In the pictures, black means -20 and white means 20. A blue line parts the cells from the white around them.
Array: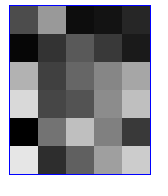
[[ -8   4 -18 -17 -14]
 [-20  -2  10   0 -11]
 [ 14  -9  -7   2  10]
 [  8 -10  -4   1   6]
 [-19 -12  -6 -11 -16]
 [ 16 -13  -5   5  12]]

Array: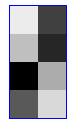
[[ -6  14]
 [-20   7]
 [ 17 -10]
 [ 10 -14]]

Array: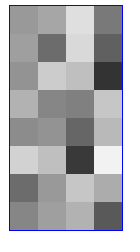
[[  3  12  10 -12]
 [ 13  10 -11  18]
 [  4   6  15  -1]
 [  1   5   8  -6]
 [ -3   4  11   7]
 [  2   3  -4   9]
 [  8   1   0  11]
 [  5  -3  14  -5]]

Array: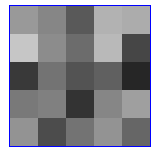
[[ 11   2  -3   9  -9]
 [  4   1  -6   8   7]
 [ -1   0 -12   1   5]
 [-11  -2  -7  -5 -14]
 [  3  -8  -2   3  -4]]

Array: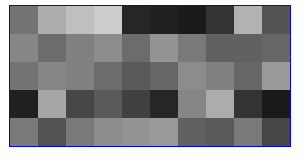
[[ -2   7  10  12 -14 -15 -16 -12   8  -7]
 [-15   6  -9  -6 -10 -14   1   7 -12 -16]
 [ -2   1   0  -3  -6  -4   2   0  -4   4]
 [  1  -3   0   2  -3   3  -1  -5  -5  -4]
 [ -1  -7  -1   2   3   4  -5  -6  -1  -9]]

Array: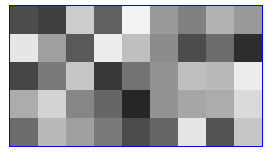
[[  7  13   1  -4 -14   3   6   7  14]
 [ -3   9   5  -1  -8  -4  16  -7  11]
 [ 16   5  -6  17  10   2  -8  -3 -13]
 [ -9  -1  11 -11  -2   3  10   9  17]
 [ -8 -10  12  -5  18   4   0   8   4]]

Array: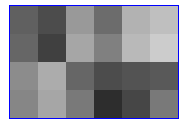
[[  2   7  -4  -8  -7  -6]
 [  1   6  -1 -13  -9  -1]
 [ -5  -8   4  -3   8  10]
 [ -4 -10   6   0   9  12]]

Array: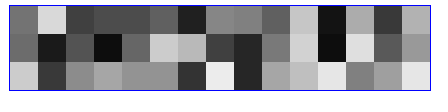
[[ -2  14 -10  -8  -8  -5 -15   1   0  -5  11 -17   7 -11   8]
 [ 12 -11   2   6   3   3 -12  17 -14   6  10  16   0   5  16]
 [ -3 -16  -7 -18  -4  12   9 -10 -14  -1  13 -18  15  -6   4]]
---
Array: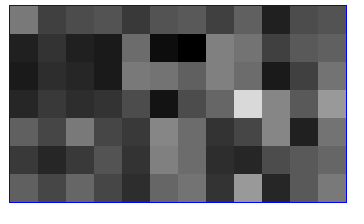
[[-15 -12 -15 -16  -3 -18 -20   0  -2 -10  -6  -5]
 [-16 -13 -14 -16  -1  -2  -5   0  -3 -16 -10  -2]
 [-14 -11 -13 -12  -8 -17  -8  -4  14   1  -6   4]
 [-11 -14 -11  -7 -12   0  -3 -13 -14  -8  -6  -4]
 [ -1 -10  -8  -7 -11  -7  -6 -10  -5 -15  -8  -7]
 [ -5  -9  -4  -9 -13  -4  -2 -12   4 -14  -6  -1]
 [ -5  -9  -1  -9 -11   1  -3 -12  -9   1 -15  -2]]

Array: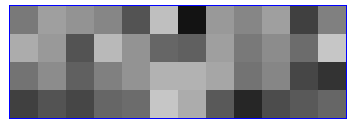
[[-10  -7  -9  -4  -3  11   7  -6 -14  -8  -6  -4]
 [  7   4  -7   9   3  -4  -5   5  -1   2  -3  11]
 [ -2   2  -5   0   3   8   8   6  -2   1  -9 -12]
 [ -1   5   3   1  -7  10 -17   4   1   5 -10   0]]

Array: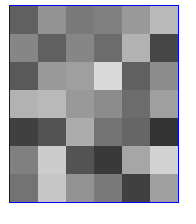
[[  0  12  -7 -11   6  13]
 [ -5   3  -1   0   4   9]
 [  1  -5   1  -3   8  -9]
 [ -2  11   3  -1 -10   5]
 [  8   9   4   2  -3   5]
 [ -6   4   5  14  -5   2]
 [-10  -7   7  -2  -4 -12]]

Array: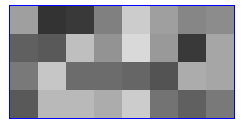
[[  5 -12 -11   0  12   5   1   2]
 [ -1  11  -3  -3  -4  -7   7   6]
 [ -6   9   9   7  12  -2  -5  -1]
 [ -5  -6  10   3  14   4 -11   6]]

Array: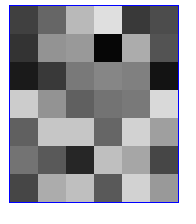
[[ -2  -6 -14  10   6  -9]
 [ 12   3  -5  -2  -1  14]
 [-16 -11  -1   1   0 -17]
 [-12   3   4 -19   7  -7]
 [-10  -4   9  15 -11  -8]
 [ -9   7  10  -6  13   4]
 [ -5  11  11  -4  13   5]]

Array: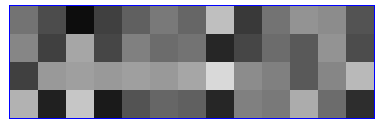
[[ -2  -8 -18 -10  -5  -1  -4  10 -11  -2   3   2  -7]
 [-10   4   5   4   5   4   6  14   2   0  -6   1   9]
 [  1 -10   6  -9   0  -3  -2 -14  -9  -3  -6   3  -8]
 [  8 -15  11 -16  -7  -4  -5 -14   0  -1   7  -3 -13]]

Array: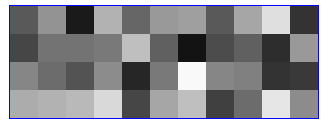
[[ -6   3 -16   8  -4   4   5  -6   6  15 -12]
 [  1  -3  -7   2 -14  -1  19   1   0 -12 -11]
 [ -9  -2  -2  -1  10  -5 -17  -8  -5 -13   4]
 [  7   8   9  14  -9   6  10 -10  -3  16   2]]

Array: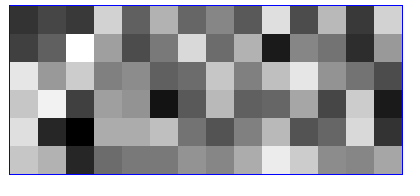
[[ 15 -14 -20   7   7  10  -2  -7   0   9  -7  -4  14 -12]
 [ 11   8 -14  -3  -1  -1   3   1   7  17  12   2   1   6]
 [-12  -9 -11  13  -5   8  -4   1  -6  15  -8   9 -11  13]
 [ 11  18 -10   5   3 -17  -6   9  -5  -4   6  -9  12 -16]
 [ 16   4  12   0   2  -5  -3  11   0  10  16   3  -2  -8]
 [-10  -5  20   5  -8  -1  14  -3   8 -16   1  -2 -13   4]]
